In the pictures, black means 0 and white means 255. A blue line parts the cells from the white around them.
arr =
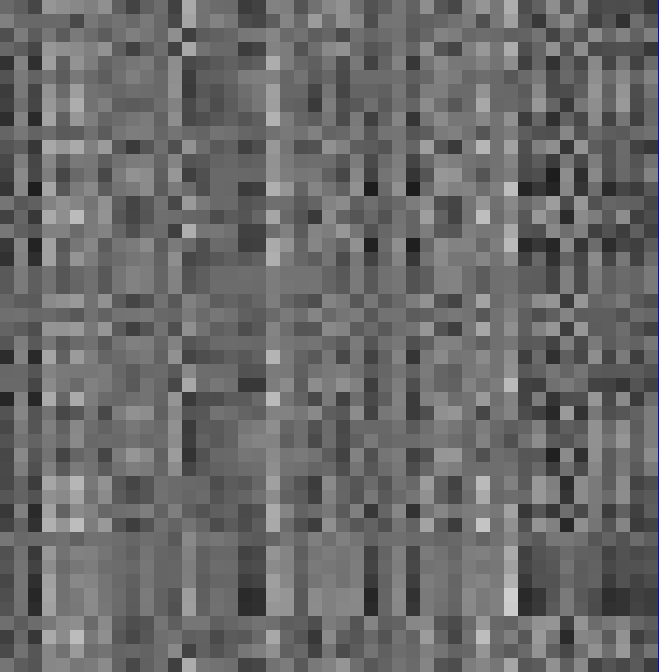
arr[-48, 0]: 105
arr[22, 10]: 120
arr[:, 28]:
[118, 117, 114, 118, 131, 111, 118, 113, 133, 117, 118, 126, 129, 145, 105, 115, 117, 143, 132, 118, 118, 105, 115, 110, 120, 132, 116, 126, 130, 127, 114, 107, 124, 120, 114, 106, 135, 117, 111, 128, 126, 132, 138, 136, 99, 115, 109, 115]
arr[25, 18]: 98
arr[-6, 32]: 102
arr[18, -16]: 138
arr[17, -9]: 55
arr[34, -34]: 105
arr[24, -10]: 89
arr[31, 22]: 74
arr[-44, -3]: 117
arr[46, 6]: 109
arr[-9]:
[81, 114, 57, 152, 114, 130, 128, 117, 106, 96, 116, 102, 99, 130, 96, 104, 104, 66, 72, 148, 132, 94, 117, 124, 117, 123, 65, 100, 128, 69, 123, 114, 101, 126, 128, 120, 170, 64, 84, 90, 107, 97, 96, 66, 82, 74, 79]
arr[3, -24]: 137
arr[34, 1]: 100
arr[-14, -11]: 129
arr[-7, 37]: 57
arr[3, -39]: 94
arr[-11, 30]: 163
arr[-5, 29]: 55
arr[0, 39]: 142
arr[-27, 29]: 124
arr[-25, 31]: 83
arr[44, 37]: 122
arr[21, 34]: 163
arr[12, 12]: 151
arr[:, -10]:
[77, 87, 99, 79, 63, 106, 91, 97, 61, 93, 79, 76, 74, 36, 104, 87, 83, 40, 64, 94, 92, 107, 95, 95, 89, 62, 88, 66, 67, 76, 100, 113, 86, 88, 90, 106, 55, 81, 100, 64, 70, 57, 41, 46, 122, 87, 106, 86]
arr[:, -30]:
[59, 76, 119, 60, 88, 124, 110, 106, 85, 102, 64, 95, 104, 59, 83, 85, 65, 62, 88, 110, 108, 92, 96, 77, 106, 88, 82, 56, 91, 100, 118, 126, 118, 108, 87, 101, 74, 76, 93, 66, 74, 62, 42, 45, 108, 88, 118, 66]
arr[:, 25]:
[109, 132, 112, 106, 121, 108, 100, 89, 122, 125, 94, 124, 135, 145, 95, 85, 117, 145, 120, 122, 122, 87, 124, 92, 123, 119, 112, 129, 110, 140, 105, 96, 130, 117, 86, 84, 128, 87, 116, 123, 125, 125, 137, 136, 84, 86, 92, 110]
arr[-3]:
[63, 104, 55, 170, 139, 188, 121, 143, 88, 72, 87, 111, 115, 95, 98, 74, 91, 88, 106, 168, 103, 86, 55, 138, 94, 86, 105, 83, 115, 99, 156, 101, 69, 114, 189, 107, 127, 87, 154, 118, 42, 134, 130, 91, 146, 63, 82]
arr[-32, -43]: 130
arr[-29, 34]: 92
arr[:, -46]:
[94, 105, 124, 93, 130, 122, 121, 111, 131, 119, 94, 126, 138, 135, 88, 102, 96, 134, 130, 123, 123, 92, 113, 92, 125, 131, 104, 105, 129, 134, 123, 114, 137, 126, 100, 99, 128, 99, 104, 114, 116, 117, 116, 114, 92, 104, 114, 93]
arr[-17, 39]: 91
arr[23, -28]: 132
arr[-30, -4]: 69
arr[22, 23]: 105
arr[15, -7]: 42
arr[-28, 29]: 82
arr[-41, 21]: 96

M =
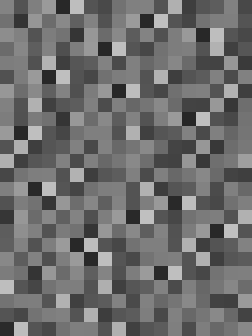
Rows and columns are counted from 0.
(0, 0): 131
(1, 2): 150
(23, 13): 76
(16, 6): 53
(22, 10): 126
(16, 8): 108
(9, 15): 128
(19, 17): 127
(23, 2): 84
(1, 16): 127
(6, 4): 131
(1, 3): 108
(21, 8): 130
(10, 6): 73
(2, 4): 115
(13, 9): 83
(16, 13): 124
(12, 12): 104
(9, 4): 70
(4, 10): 104
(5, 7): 113
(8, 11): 126
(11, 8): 118
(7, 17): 110
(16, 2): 128
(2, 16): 85
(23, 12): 127
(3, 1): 135
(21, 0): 115
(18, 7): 191
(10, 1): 175
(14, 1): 125
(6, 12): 112
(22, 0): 84
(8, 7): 137
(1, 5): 96
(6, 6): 124

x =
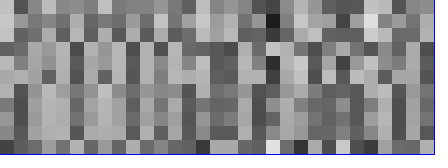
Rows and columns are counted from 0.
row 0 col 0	193
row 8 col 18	77
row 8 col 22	115
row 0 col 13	96
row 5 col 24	88
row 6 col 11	136
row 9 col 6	170
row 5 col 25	188
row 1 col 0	200
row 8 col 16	123
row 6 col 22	124
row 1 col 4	112
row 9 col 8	170
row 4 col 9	89
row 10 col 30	176
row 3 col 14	100
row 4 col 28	124
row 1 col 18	150
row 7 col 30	104
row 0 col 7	191
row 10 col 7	153
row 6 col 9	108
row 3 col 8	182
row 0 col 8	122
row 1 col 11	195
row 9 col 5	86
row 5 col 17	177
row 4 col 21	200
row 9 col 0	136
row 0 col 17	133
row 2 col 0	194
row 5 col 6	171
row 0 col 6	126
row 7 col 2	159
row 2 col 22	191
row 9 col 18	88
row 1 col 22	164

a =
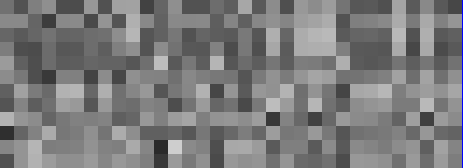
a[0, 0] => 113
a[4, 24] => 175
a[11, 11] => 56
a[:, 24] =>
[116, 82, 90, 127, 175, 114, 69, 94, 154, 85, 89, 76]
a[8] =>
[179, 149, 140, 101, 120, 129, 127, 131, 95, 102, 152, 128, 156, 165, 127, 147, 150, 141, 157, 56, 131, 104, 65, 104, 154, 139, 137, 123, 99, 159, 64, 155, 139]
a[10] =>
[134, 148, 181, 125, 127, 129, 146, 130, 127, 170, 133, 42, 206, 138, 130, 78, 168, 169, 155, 90, 127, 127, 90, 139, 89, 138, 132, 124, 140, 148, 95, 162, 132]
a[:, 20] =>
[79, 133, 102, 91, 93, 123, 179, 155, 131, 119, 127, 149]
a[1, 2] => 101
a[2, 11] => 97
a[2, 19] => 175
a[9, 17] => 125
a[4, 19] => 118
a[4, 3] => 108
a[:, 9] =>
[162, 176, 182, 143, 86, 144, 134, 109, 102, 142, 170, 143]
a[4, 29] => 94
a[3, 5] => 88
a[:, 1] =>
[82, 137, 90, 78, 96, 120, 161, 132, 149, 101, 148, 148]
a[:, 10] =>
[66, 136, 85, 83, 111, 131, 152, 131, 152, 96, 133, 126]
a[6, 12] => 119
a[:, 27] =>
[80, 137, 97, 86, 91, 128, 183, 153, 123, 121, 124, 144]
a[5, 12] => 112
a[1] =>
[137, 137, 101, 61, 137, 138, 73, 148, 84, 176, 136, 98, 137, 136, 137, 94, 133, 96, 135, 145, 133, 157, 163, 172, 82, 127, 130, 137, 171, 122, 169, 129, 149]
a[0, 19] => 140

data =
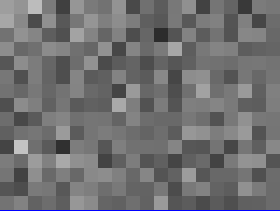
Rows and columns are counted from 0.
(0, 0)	158
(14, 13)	92
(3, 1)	104
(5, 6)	91
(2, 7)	101
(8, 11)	105
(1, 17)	128
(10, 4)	48
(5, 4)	78
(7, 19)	126
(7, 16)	122
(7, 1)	140
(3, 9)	133
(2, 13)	131
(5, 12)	70
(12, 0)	117
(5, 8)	131
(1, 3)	144
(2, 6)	132
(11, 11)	96
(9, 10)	100
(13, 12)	76
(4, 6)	146
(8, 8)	100
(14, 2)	98
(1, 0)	167
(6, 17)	154
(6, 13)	112
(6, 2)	120
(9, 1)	113
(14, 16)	79
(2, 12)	84
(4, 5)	109
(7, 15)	133
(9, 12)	92
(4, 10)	77
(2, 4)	80
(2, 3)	94
